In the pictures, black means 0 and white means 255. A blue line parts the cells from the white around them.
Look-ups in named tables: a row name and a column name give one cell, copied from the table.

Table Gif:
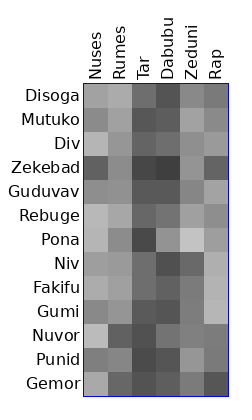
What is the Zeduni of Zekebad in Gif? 148
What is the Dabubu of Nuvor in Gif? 115
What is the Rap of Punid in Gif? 122
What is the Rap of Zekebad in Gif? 100
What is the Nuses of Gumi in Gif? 137
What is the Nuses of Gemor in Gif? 169
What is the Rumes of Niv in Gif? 154
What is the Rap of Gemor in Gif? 86
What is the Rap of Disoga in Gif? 122
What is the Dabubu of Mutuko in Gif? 93
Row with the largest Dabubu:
Pona

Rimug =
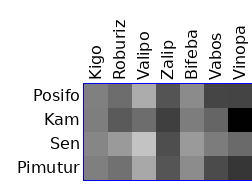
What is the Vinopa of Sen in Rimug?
106
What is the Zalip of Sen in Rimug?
78
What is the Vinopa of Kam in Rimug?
1
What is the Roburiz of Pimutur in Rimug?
113
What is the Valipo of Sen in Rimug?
195
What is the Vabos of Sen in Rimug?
124
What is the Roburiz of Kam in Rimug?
90
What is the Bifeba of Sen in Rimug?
154
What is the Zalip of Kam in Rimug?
63
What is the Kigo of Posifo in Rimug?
128
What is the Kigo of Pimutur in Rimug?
127
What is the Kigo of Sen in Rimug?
134
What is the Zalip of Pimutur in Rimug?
85
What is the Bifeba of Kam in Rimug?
125
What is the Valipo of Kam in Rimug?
109
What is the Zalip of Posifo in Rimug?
84
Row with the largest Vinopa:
Sen

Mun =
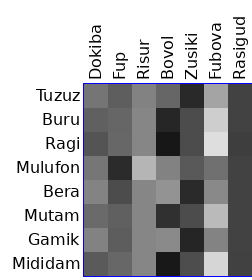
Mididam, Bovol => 24
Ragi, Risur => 134
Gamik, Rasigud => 66
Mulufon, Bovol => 130
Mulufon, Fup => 43
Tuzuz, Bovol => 102
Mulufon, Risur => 181
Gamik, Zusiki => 37
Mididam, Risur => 134
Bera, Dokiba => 131
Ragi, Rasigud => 62
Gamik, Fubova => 131

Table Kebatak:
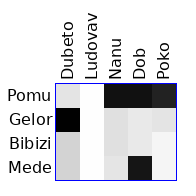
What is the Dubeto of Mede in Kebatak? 211
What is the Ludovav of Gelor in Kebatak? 254
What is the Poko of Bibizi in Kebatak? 245
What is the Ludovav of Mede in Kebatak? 254
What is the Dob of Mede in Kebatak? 21
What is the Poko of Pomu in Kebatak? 34
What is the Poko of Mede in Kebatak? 245
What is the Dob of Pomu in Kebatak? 17
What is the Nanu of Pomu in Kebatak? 17

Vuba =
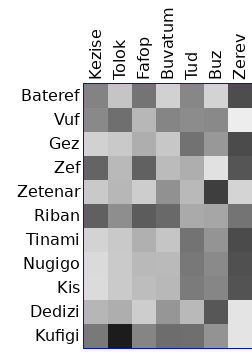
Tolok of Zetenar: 183
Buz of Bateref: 211
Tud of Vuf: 140
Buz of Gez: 152
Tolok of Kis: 202
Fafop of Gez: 174
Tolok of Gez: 201
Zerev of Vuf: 237
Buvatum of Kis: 184
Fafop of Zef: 97
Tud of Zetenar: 185
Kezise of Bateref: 131
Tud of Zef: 174
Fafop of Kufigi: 133
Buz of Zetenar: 62

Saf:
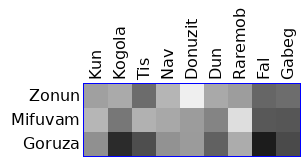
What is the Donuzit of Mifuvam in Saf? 156
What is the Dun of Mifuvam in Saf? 132
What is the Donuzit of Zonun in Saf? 239
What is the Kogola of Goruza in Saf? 43
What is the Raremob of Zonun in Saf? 157
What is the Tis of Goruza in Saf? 78
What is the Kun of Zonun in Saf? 160
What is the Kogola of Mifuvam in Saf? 119
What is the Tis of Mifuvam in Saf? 177
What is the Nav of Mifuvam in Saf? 168
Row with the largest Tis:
Mifuvam

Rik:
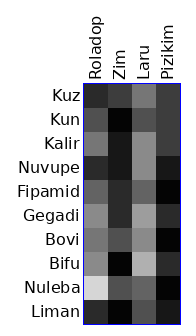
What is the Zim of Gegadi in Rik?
42
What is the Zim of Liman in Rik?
4
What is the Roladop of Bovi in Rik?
118
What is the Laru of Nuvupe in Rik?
138
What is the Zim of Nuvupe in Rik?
23
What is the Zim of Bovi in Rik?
80
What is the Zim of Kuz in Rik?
61
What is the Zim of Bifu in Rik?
4
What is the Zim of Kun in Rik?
4
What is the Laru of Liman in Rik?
80
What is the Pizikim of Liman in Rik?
23
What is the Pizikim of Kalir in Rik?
61
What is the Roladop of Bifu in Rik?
138
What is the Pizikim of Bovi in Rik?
4
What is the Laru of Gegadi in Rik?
157
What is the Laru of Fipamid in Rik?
99
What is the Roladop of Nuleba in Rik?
214
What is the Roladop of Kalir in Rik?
118
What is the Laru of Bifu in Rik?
176
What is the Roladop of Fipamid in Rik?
99

